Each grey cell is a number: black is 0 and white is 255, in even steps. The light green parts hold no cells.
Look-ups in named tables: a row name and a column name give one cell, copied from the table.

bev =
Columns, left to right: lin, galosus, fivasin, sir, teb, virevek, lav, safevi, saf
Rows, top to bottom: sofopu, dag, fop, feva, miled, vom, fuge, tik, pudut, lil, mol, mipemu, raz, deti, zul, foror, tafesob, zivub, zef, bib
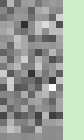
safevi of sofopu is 155
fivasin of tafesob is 83
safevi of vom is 83
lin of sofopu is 93
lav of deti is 183
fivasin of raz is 86
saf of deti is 145
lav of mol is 120
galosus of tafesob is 145
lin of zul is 90
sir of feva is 47
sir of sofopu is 155
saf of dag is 136
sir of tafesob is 99
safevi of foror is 127

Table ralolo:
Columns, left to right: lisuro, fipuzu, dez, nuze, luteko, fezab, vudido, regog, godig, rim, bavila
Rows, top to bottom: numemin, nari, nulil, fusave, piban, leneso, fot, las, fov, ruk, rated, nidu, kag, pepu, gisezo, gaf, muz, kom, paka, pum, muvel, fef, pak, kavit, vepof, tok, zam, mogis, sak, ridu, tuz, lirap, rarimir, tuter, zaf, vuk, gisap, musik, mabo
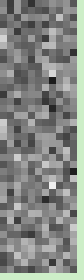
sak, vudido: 44
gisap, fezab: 124
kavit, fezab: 119
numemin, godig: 131
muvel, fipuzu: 158
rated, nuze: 89
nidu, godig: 136
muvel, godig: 152
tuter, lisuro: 144
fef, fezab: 126
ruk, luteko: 92
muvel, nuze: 122
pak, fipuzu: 131
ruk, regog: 181
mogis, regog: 95
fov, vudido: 167
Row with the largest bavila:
rarimir

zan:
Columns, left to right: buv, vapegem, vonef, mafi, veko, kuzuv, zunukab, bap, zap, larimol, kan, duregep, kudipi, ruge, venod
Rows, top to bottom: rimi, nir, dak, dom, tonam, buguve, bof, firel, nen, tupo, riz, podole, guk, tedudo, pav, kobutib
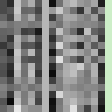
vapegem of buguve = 54
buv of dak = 100
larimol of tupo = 172
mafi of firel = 119
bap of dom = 133
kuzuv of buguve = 80
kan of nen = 106
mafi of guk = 138
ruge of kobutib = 146
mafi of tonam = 63
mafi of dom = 131
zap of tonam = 193
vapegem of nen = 76
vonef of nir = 200
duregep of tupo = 205
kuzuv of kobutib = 140
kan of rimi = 186

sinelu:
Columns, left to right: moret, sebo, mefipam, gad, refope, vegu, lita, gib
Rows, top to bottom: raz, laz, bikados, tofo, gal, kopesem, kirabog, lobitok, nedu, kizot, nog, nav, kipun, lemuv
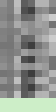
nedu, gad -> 78
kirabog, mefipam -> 139
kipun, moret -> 117
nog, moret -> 117
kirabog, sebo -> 118
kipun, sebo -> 118
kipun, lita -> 140
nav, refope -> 108
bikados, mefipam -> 150
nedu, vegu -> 135
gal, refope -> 141
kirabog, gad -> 88
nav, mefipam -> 191
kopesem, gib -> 203
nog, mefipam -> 139
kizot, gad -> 150

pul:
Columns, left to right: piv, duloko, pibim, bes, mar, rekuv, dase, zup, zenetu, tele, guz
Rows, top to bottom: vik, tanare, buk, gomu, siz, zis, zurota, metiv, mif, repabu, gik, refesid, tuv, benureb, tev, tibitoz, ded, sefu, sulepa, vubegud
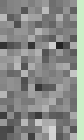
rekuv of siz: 179
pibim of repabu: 185
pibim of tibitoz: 143
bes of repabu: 83
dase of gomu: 118
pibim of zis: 141
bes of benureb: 129

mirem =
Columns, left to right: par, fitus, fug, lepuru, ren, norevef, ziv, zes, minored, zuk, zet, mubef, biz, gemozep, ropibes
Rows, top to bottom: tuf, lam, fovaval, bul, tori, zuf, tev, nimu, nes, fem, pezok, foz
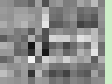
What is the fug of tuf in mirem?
118
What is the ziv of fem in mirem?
166
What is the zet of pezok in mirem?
118
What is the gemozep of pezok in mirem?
161
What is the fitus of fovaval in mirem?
146
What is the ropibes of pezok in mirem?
115
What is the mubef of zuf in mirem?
225
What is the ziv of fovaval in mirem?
212
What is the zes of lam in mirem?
119
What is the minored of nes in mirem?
169
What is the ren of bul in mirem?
152
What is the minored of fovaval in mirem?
107
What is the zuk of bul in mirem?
110
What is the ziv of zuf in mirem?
83
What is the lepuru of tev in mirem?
127
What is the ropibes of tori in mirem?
131
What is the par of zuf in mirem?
91
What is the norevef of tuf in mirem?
161
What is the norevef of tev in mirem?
186
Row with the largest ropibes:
nes

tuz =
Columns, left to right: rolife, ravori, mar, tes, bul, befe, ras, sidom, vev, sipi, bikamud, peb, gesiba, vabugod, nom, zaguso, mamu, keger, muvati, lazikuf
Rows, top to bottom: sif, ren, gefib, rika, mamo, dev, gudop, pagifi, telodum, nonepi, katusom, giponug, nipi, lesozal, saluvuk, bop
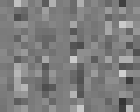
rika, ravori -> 127
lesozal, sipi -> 130
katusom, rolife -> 128
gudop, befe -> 139
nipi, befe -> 109
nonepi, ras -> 86
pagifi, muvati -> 136
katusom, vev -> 126
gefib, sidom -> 126
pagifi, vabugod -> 133
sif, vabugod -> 135
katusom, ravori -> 124
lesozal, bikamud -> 179
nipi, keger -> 128
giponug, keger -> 123
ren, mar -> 113
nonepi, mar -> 169
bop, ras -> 119
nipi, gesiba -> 136
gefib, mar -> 79
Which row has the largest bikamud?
telodum

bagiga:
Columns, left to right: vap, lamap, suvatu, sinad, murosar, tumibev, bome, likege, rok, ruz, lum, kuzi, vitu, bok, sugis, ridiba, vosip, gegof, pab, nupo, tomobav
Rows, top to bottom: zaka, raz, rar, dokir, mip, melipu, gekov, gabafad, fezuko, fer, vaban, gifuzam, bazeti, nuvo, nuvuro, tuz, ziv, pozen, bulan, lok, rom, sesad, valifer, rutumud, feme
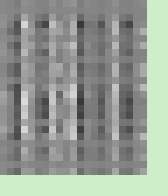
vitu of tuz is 124
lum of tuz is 165
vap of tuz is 145
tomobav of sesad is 138
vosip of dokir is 179
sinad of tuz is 195
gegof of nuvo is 103
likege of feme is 155
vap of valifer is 133
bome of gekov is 135
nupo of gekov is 141
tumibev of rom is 128
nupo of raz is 133

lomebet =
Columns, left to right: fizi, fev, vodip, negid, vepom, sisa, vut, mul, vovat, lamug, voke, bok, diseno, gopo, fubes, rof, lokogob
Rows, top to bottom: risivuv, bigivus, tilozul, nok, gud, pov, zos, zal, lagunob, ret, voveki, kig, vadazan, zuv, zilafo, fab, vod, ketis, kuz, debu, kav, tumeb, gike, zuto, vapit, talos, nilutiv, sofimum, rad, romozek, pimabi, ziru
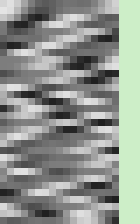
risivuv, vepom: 124
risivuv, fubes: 156
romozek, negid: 94
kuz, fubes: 217
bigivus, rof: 193
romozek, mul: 114
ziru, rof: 91
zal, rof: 122
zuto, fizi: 171
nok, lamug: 201
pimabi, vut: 31
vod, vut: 109
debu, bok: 115
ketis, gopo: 53
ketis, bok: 148
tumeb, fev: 77
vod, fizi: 139
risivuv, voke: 114
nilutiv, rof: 68
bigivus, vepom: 99

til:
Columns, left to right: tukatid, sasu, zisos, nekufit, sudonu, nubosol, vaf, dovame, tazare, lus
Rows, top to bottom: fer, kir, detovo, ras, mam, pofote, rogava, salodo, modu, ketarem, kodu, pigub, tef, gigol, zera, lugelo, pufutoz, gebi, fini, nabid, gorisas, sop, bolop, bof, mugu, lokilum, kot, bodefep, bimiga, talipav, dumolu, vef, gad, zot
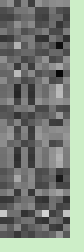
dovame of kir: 115
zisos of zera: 68
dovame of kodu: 89
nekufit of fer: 130
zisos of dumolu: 113
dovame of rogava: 77
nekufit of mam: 80
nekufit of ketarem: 128
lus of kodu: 94
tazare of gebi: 60
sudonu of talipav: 136
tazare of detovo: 105
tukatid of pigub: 138
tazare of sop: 166
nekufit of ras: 116

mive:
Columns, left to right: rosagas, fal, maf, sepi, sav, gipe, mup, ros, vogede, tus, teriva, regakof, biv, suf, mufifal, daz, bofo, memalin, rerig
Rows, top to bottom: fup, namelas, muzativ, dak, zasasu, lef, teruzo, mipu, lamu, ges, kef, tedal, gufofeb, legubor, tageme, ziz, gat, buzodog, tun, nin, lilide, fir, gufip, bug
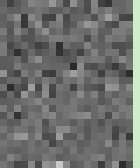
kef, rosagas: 145
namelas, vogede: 95
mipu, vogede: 52
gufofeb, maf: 85
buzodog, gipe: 124
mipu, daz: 117
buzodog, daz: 105
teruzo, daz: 104

